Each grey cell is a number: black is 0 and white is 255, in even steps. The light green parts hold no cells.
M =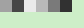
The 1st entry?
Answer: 162
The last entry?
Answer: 49
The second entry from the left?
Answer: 70

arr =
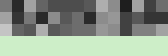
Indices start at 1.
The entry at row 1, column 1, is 119
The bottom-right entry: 162
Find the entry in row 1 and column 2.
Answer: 42
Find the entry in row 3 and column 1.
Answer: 196
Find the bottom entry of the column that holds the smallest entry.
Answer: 65
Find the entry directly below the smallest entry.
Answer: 65
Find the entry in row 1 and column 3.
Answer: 162
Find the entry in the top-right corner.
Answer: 109
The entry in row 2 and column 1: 162
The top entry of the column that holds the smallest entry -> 30

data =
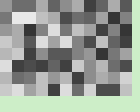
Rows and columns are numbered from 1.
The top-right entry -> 88
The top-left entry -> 151
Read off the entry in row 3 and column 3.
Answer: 53
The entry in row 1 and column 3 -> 109
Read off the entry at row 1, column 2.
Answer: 109
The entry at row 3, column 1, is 151
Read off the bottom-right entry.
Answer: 192
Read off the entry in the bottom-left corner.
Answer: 201
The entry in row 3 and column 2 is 172
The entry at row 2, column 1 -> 119
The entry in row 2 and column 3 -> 233

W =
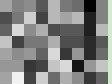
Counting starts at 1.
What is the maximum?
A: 241
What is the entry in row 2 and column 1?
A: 78
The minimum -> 1
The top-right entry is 130
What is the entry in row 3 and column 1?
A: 98
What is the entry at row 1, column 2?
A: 130
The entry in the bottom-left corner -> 163
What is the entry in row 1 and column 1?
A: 163
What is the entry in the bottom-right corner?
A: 98
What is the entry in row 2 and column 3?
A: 206
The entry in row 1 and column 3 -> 140
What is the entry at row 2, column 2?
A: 120

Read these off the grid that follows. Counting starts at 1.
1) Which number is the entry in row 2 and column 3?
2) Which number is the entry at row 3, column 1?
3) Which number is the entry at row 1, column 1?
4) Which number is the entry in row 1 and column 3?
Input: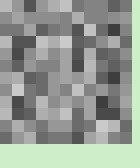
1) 141
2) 119
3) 184
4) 84

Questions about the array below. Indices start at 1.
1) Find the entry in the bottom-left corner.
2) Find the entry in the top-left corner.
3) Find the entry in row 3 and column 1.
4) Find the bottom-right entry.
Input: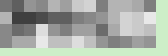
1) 136
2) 117
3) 136
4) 148
